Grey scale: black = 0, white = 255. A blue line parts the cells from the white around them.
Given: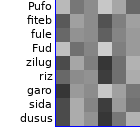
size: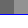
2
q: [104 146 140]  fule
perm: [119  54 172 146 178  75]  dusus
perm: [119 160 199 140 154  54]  garo
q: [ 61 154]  sida
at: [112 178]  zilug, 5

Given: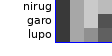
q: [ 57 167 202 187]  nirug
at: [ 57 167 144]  lupo, 1
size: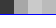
4
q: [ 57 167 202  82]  garo

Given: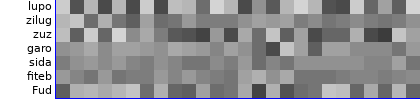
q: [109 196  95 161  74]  zuz
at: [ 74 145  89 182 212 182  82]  lupo, 14
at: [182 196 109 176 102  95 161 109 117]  Fud, 5
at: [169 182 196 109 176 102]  Fud, 4

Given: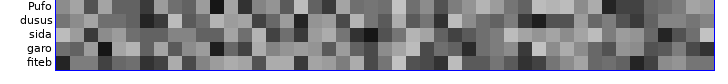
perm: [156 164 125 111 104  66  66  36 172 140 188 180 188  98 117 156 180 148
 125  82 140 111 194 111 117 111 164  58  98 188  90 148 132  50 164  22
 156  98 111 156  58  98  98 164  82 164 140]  Pufo
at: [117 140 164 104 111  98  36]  fiteb, 36
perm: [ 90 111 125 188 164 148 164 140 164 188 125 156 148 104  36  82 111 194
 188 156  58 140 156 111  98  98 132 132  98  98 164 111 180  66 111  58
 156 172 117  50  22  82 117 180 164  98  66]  sida
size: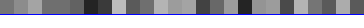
26
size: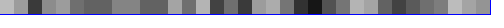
35
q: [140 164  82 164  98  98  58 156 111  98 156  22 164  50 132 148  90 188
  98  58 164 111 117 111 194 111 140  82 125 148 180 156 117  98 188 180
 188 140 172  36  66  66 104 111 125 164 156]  Pufo
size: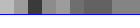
10

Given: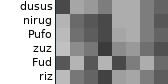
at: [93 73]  Pufo, 3
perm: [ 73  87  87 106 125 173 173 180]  nirug
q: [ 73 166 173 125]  Pufo
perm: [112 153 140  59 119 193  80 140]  zuz
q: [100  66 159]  riz

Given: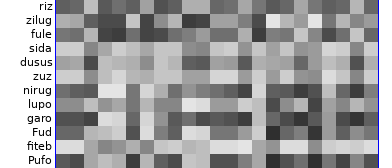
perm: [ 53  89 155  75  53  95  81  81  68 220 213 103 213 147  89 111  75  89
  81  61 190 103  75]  garo
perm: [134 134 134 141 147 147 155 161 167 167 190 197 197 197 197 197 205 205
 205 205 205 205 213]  sida
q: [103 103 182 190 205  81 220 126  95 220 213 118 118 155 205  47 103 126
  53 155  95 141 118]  Fud
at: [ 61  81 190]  nirug, 18

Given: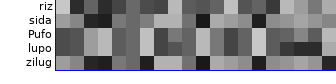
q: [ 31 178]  zilug
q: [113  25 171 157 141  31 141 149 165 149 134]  sida
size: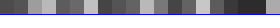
20
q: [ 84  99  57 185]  riz
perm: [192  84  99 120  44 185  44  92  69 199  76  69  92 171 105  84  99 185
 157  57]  lupo

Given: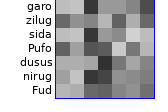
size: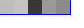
5
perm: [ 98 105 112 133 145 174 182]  Fud
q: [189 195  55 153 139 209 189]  sida
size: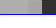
4

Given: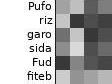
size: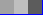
3
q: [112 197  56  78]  garo

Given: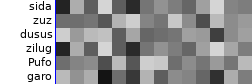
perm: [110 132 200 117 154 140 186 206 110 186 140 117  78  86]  Pufo
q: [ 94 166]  dusus

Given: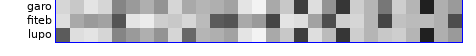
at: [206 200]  fiteb, 8
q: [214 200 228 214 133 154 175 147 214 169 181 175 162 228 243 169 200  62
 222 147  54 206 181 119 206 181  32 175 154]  garo
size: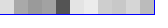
11

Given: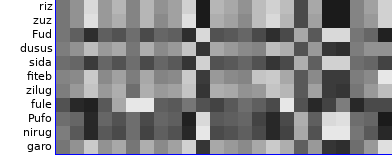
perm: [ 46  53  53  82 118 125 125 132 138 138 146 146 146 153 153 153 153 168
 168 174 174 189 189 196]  dusus
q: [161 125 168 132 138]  fiteb
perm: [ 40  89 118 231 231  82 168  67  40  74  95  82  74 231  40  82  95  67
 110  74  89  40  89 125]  nirug
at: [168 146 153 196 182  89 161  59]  zilug, 13

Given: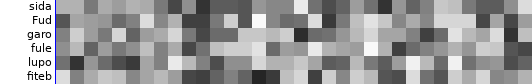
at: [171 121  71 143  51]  sida, 7
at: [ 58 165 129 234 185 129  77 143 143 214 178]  lupo, 6
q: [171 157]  sida
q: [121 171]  sida
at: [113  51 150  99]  sida, 23

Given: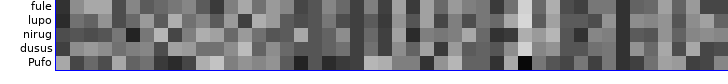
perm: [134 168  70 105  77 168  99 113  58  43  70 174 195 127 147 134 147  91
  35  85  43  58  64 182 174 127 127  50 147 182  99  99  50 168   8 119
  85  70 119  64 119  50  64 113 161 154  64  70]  Pufo
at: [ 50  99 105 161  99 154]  fule, 41
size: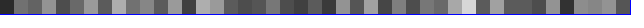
45

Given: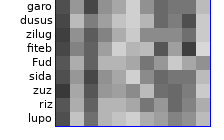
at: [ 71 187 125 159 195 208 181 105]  dusus, 1
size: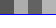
4

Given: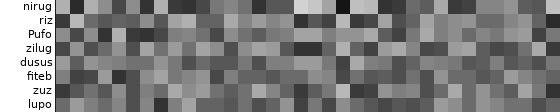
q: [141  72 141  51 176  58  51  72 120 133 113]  nirug
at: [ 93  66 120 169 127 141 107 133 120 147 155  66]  Pufo, 24
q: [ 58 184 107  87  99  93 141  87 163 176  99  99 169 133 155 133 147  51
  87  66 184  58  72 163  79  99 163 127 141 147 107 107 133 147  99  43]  riz
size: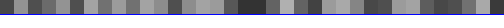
36
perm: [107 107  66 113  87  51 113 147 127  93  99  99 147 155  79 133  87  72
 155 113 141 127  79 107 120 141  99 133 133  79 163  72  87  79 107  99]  lupo

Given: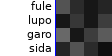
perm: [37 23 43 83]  fule
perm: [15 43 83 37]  sida
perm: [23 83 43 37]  fule
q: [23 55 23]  lupo
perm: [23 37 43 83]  fule
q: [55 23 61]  lupo
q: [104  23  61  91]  garo

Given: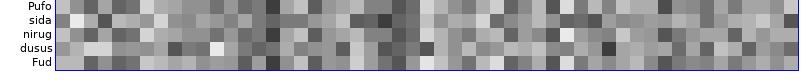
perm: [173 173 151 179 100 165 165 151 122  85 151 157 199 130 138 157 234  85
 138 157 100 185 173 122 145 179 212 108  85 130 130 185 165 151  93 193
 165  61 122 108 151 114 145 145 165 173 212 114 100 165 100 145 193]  nirug
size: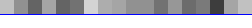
18
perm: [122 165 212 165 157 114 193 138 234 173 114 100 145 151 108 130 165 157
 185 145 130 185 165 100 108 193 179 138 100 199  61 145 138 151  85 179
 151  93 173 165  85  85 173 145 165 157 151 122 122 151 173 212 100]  sida

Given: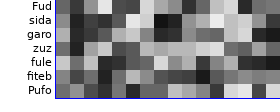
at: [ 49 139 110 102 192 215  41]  garo, 9
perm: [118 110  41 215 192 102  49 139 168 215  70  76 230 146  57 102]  Fud
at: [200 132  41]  garo, 6
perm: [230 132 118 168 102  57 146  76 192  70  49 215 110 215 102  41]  Pufo
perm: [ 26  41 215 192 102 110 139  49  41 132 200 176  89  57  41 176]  garo
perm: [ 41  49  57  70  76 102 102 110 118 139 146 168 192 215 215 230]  Fud

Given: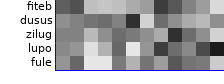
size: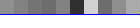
10
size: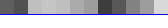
12
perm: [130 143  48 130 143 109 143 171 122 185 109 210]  zilug
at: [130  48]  dusus, 5
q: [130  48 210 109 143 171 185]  dusus

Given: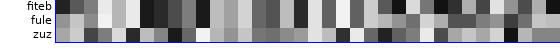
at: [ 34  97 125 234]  zuz, 24
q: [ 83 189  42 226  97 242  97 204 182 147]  fule
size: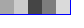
5

